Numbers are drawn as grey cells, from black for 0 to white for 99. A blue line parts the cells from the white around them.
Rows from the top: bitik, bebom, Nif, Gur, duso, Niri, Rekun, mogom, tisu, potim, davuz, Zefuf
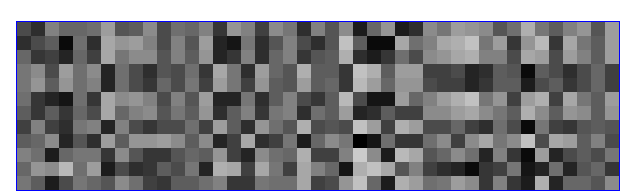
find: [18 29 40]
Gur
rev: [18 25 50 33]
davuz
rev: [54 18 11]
bitik
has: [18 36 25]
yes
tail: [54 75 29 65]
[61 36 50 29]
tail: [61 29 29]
[40 25 18 43 29  4 46 25 21 33 36 33]
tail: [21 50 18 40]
[50 21 33 36 68 18 11 21 43 29 54 58 65 68 50 50 29 65 61 29 61 50 36 61]

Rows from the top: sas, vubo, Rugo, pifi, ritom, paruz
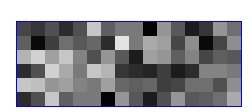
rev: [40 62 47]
ritom
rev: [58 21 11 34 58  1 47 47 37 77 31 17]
sas
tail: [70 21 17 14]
[24 11 17 51 51 47]
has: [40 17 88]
yes
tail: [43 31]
[55]

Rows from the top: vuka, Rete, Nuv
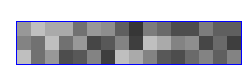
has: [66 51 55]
yes
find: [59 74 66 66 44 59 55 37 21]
vuka
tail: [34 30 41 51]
[37 51]
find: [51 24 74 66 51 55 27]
Rete
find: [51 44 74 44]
Rete
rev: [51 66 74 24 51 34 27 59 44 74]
Rete

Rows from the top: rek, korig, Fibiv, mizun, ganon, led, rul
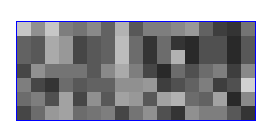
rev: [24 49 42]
mizun
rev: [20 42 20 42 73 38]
korig
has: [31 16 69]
no
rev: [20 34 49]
rul
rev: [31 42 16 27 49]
mizun

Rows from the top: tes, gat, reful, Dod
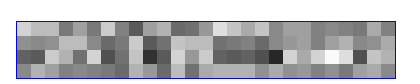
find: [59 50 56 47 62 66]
Dod
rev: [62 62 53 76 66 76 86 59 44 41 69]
tes
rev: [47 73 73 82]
tes
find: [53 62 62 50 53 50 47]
tes
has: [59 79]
yes
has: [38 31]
yes
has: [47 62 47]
yes

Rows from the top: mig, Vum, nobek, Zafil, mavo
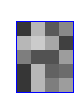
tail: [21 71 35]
[53]
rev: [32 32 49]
nobek
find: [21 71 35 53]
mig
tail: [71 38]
[42]
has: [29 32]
no

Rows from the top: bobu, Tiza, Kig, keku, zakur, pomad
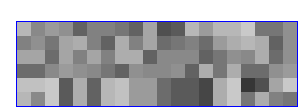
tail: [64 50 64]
[50 67 67 38 53 53 53 38 46 56 53 67 42 56]
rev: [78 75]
zakur
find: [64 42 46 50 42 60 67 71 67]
Tiza
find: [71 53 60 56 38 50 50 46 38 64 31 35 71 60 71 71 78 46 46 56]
bobu
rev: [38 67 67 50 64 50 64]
Kig
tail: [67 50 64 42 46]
[50 42 60 67 71 67 38 56]

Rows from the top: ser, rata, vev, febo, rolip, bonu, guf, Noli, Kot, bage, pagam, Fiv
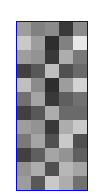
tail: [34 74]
[31 41]
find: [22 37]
bonu
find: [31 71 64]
pagam
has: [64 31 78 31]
yes

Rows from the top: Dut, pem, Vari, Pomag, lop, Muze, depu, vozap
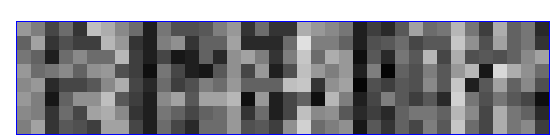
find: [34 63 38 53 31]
lop
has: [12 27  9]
yes

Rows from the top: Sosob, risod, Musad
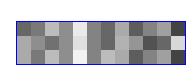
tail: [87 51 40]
[69 58 32 40 84]
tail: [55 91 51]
[40 66 36 51 62 26]

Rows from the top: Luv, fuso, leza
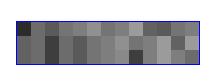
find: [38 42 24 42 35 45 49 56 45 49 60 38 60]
fuso
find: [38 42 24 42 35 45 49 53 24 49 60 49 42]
leza
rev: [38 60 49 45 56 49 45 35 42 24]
fuso
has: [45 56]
no
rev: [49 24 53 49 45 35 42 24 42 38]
leza

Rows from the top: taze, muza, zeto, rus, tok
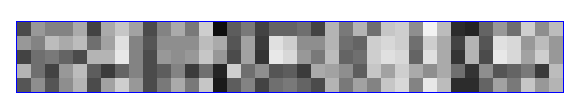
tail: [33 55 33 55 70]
[29 63 80 59 29 47 66 47 77 10 36 51 26 43 47 39 29 70 47 63 51 77 84 51
 90 73 17 17 39 63 47 77 59 70]
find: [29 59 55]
zeto
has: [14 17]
no
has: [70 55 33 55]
no
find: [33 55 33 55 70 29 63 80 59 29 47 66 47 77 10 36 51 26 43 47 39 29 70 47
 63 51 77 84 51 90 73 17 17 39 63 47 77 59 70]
tok
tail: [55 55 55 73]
[66 33 63 23 87 80 55 55 70 43 39 80 84 80 43 80 66 26 70 33 87 84 59 73
 59]

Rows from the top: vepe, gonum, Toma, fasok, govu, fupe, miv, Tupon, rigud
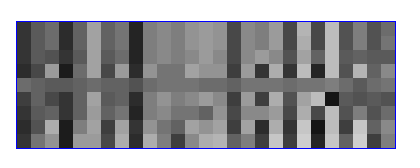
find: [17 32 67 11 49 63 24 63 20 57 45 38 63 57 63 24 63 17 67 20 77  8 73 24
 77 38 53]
Tupon
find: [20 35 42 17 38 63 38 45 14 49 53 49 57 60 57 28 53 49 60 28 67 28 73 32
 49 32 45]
gonum
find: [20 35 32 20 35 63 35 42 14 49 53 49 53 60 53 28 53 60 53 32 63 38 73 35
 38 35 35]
Toma
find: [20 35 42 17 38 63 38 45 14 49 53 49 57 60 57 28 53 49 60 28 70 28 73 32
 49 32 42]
vepe
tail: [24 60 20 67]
[20 73 14 73 32 70 38 53]
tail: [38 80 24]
[49]
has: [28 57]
no

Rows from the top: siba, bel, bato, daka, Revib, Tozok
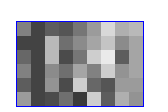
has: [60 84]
yes
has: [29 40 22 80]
no
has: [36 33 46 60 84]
yes

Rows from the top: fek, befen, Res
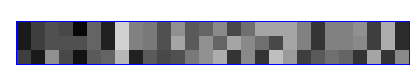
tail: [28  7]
[35 39 71 13 35 28 31 47 56 67 20 53 20 74 60 24 35 43 39 20 64 20 53]
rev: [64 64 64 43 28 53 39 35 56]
fek
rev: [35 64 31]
befen
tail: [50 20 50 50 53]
[24 67 17]
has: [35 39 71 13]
yes
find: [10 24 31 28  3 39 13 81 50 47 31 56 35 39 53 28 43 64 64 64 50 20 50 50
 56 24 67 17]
fek
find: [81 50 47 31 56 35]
fek

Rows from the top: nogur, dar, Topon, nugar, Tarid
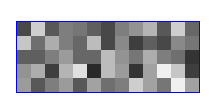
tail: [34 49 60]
[34 63 43 49 80 63 46 93 63]
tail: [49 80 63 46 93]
[63]

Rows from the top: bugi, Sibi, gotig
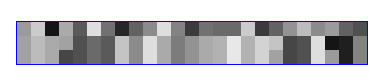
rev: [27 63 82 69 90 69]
gotig
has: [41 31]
no
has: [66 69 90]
yes
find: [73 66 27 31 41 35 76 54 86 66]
gotig
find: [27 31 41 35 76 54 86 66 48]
gotig

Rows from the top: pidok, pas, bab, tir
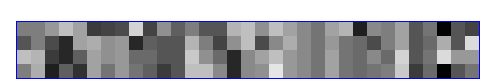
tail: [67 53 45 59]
[45 41 29 49 63 33 41 67 33 85]
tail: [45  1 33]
[26]
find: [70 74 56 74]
pidok
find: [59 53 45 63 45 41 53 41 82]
bab
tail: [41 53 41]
[82 33 45 85 59 59]
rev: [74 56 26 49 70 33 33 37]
pas

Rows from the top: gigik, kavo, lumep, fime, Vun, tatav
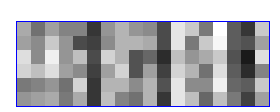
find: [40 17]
lumep
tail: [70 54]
[70 32 89 54 54 93 40 36 78]
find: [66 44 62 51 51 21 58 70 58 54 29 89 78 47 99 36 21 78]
gigik
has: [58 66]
yes
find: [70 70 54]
Vun

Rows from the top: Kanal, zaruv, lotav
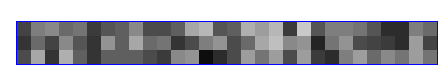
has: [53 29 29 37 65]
yes
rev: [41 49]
Kanal
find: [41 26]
zaruv

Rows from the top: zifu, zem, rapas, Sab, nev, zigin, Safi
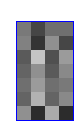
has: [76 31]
yes
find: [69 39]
zigin
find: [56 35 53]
Sab

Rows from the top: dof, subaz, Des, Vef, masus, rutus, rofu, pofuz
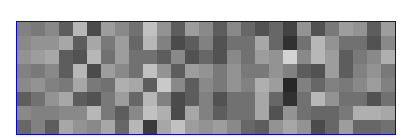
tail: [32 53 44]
[61 57 82 53 71 61 36 47 53 68]
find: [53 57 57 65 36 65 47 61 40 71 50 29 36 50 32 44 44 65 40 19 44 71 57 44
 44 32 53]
subaz
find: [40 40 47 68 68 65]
rofu

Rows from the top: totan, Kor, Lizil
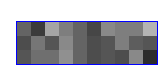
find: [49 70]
totan
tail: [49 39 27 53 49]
[49 70]
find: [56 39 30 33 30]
Lizil
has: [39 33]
no
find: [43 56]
Lizil
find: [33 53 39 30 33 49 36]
Kor
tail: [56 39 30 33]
[30 53 17]

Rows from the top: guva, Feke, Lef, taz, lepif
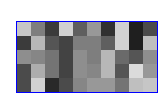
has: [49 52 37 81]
no
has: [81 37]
yes
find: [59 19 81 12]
guva
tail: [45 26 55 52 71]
[33 85 59]
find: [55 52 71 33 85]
taz
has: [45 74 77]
yes
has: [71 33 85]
yes

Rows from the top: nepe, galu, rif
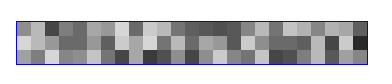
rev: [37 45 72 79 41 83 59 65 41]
nepe
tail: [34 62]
[52]

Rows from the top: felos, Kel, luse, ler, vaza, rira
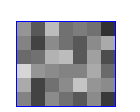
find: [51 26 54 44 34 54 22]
rira
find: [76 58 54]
vaza

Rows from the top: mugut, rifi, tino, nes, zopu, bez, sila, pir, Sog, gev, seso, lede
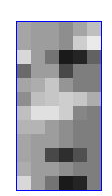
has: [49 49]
yes
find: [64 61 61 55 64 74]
mugut
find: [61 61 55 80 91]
rifi
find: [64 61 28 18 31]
gev
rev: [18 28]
gev
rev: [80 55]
rifi

